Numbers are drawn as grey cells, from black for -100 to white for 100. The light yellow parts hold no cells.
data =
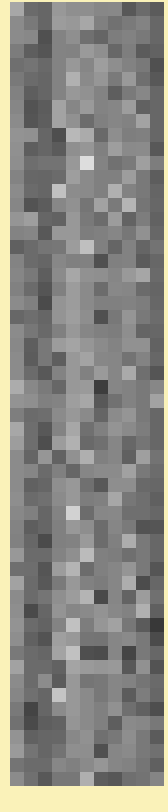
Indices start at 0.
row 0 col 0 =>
31
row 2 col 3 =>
3
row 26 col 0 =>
9
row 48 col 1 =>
-16
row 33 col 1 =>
5
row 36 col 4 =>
65
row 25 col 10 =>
-19
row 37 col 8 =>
-4
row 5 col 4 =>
39
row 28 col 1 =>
12
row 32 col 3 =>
-23
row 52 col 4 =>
7
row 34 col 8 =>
11
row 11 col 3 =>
-10
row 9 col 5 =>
34
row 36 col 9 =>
-13
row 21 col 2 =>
-41
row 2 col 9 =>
-5
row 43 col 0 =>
11
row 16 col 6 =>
0
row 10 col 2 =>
-20
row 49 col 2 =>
-20
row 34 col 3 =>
12
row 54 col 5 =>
8
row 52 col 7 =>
-6
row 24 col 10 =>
-23
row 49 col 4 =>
19
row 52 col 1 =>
-24
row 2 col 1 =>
7
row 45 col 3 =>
25
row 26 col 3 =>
3
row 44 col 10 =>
-56
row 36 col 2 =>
-20
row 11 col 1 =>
-14
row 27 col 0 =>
35
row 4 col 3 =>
3
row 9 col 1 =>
14
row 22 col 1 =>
-14
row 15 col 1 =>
24
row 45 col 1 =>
-24

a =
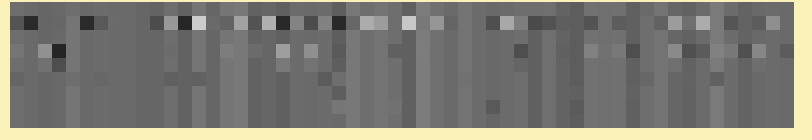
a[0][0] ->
-14
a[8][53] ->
-18
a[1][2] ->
-20
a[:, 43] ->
[-12, -28, -12, -6, -12, -12, -12, -12, -12]
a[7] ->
[-14, -17, -20, -18, -8, -18, -15, -17, -17, -20, -20, -14, -23, -8, -20, -8, -6, -23, -20, -25, -15, -17, -15, -7, -6, -14, -10, -11, -25, -3, -12, -17, -10, -15, -30, -16, -14, -24, -13, -22, -29, -11, -13, -12, -25, -14, -10, -20, -23, -16, -4, -15, -22, -18, -16, -17]
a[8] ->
[-14, -17, -20, -18, -8, -18, -15, -17, -17, -20, -20, -14, -23, -8, -20, -8, -6, -23, -20, -25, -15, -17, -15, -17, -6, -14, -10, -14, -25, -3, -12, -17, -10, -15, -20, -16, -14, -24, -13, -22, -27, -11, -13, -12, -25, -14, -10, -20, -23, -16, -4, -15, -22, -18, -16, -17]
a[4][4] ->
-8
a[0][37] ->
-14
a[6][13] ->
-8
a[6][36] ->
-14
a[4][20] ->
-15
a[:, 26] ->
[-10, 22, -10, -10, -10, -10, -10, -10, -10]
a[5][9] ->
-20
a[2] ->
[-14, -17, -20, -18, -8, -18, -15, -17, -17, -20, -20, -14, -23, -8, -20, -8, -6, -23, -20, -25, -15, -17, -15, -26, -6, -14, -10, -14, -25, -3, -12, -17, -10, -15, -18, -16, -14, -24, -13, -22, -27, -11, -13, -12, -25, -14, -10, -20, -23, -16, -4, -15, -22, -18, -16, -17]
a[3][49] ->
-29
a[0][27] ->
-14
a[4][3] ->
-39
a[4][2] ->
-11
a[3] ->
[-8, -17, 14, -71, -8, -18, -15, -17, -17, -20, -20, -15, -23, -8, -20, -2, -6, -16, -20, 24, -15, 12, -15, -30, -6, -14, -10, -25, -25, -2, -12, -17, -10, -15, -18, -16, -39, -24, -13, -24, -27, 1, -11, -6, -39, -14, -10, 8, -37, -29, 1, -6, -37, 6, -16, -28]
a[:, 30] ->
[-12, 18, -12, -12, -12, -12, -12, -12, -12]
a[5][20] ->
-15
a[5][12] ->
-23
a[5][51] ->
-15
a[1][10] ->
-40
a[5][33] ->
-15
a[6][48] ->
-23
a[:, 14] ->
[-20, -17, -20, -20, -20, -20, -20, -20, -20]
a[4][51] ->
-15

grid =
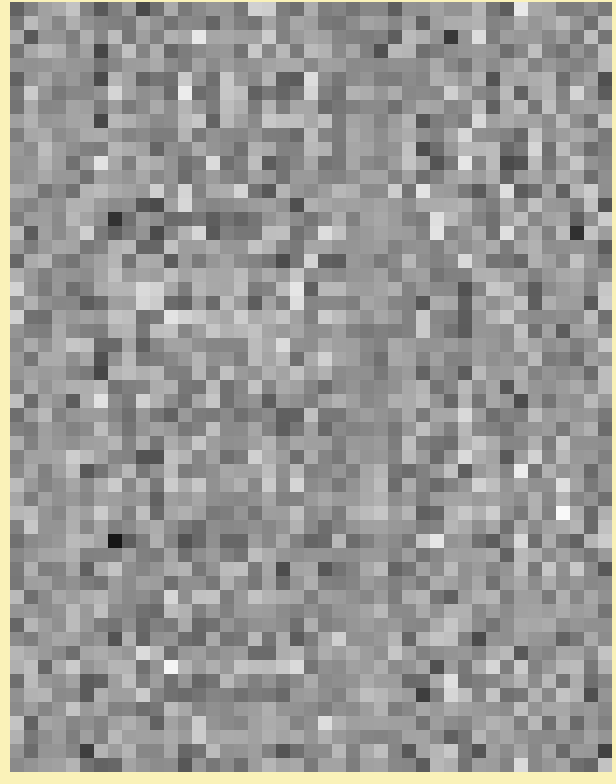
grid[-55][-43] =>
-23
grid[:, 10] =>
[-11, 15, 1, 37, 33, -8, 18, 33, 8, -2, -21, 35, 7, 62, -41, 11, -41, -20, 33, 23, 65, 59, -4, 48, 7, -2, 44, 35, 38, -6, 27, -8, -35, 15, -6, -24, -17, 35, 38, -4, 16, 23, -1, -17, 1, 14, 46, 16, 24, 5, -7, -24, 25, 6, 10]
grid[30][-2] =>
39
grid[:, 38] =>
[28, 29, 7, 0, 20, 41, 42, 50, 9, 14, -12, -8, 9, 31, 19, 28, 0, 11, 26, 19, 10, 37, 9, 28, 12, -4, 17, 14, -9, 21, 23, -3, 5, 39, 13, 6, 1, 27, 36, 8, 56, 35, -4, 23, 35, 16, 4, 20, 45, 6, 31, -13, 8, 29, 18]
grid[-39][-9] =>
-12
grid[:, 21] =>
[36, 25, 31, 47, 7, 73, 66, 31, 32, 49, 45, 32, 21, 9, 38, -8, 5, 30, 66, 9, -25, 4, 0, 11, 11, 33, 23, 5, -1, 51, 26, 25, 36, 0, 9, 21, 9, 8, -21, 17, 31, 37, -1, 14, 37, -3, 8, -8, 34, 24, 9, 14, 17, 8, -4]
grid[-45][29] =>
-39
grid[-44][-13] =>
-34
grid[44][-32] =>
-5
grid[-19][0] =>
43
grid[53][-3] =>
21
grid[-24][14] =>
23
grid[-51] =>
[15, 14, 16, 22, 18, 16, -10, 5, 22, 23, 33, 10, -1, 29, 8, 24, 12, 16, 28, 32, 33, 7, 26, 25, 8, 10, 8, 14, 14, 9, 33, 7, -8, 25, 9, 24, 39, 2, 20, 10, 1, 12, 44]
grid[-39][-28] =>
1
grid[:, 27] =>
[-26, 6, -26, 45, 14, -3, 35, -12, 22, 27, 15, 23, 3, 61, 20, 22, 24, 2, 8, 1, 38, 4, 22, -2, 33, 32, 15, 14, 37, 9, -7, -2, 4, -7, -15, 10, 24, 19, 9, 4, -21, 0, -3, 9, 21, 42, 55, 9, 23, 30, -2, 25, 7, 5, 7]
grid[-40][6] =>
12
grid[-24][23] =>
0
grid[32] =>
[1, 26, 26, 30, 61, 47, 29, 5, 3, -35, -35, 51, 41, 5, 28, -13, -2, 63, 36, 23, -14, 36, 4, -6, 26, 16, 19, 4, 46, 22, -16, 19, 71, 36, 28, -30, 24, 65, 5, 44, 19, 21, 0]
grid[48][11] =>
-11
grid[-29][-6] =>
3
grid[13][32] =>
-4
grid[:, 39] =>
[-1, 46, 24, -11, 10, -14, 2, 7, 47, 23, 47, 20, 37, -24, 18, 32, 48, 13, 5, 32, 21, 24, 14, -27, 20, 1, 9, 22, 18, 27, -5, 56, 44, 15, 74, 41, 95, 32, -3, 29, 12, 10, 38, 34, 10, -22, 31, 44, -8, 53, 31, 36, 13, -17, 29]
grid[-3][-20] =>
20
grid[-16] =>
[7, 17, 29, 30, 39, 1, 2, 3, 26, 0, -4, 30, -12, 12, 22, 1, -9, 49, 35, 17, 12, 17, 17, 11, 12, 21, 21, 4, 25, -8, 7, 27, 25, 27, 34, -23, 45, 36, 8, 29, 10, -8, 21]
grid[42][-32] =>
69
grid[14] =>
[12, 3, 20, 14, 39, 39, 21, 9, 13, -32, -41, 26, 69, 12, 5, 10, 15, 22, 27, 14, -38, 38, 30, 24, 26, 23, 29, 20, 11, 33, 34, 36, 41, 10, -2, 36, 5, 51, 19, 18, 0, 52, -34]
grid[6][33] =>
6
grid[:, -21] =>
[-1, -5, 26, 40, 26, 11, 0, -15, 50, 3, 40, -10, 5, 23, 30, 9, 73, 30, -24, 15, 44, 7, 60, 13, 34, 64, 39, -15, 26, -6, -18, 25, 4, 6, 15, 32, 19, -14, -16, 17, -32, 1, 26, 3, 0, 31, 36, 14, 8, 12, -2, 73, 38, 9, 28]
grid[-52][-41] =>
46
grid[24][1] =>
34
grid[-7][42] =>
4
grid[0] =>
[-23, 3, 26, 33, 53, 1, -30, -2, 21, -42, -11, 34, -5, 9, 19, 17, -7, 64, 61, -2, -12, 36, -1, 4, -9, 6, 6, -26, 15, 14, 27, 15, 15, 42, -7, -27, 82, 31, 28, -1, -1, 13, -5]
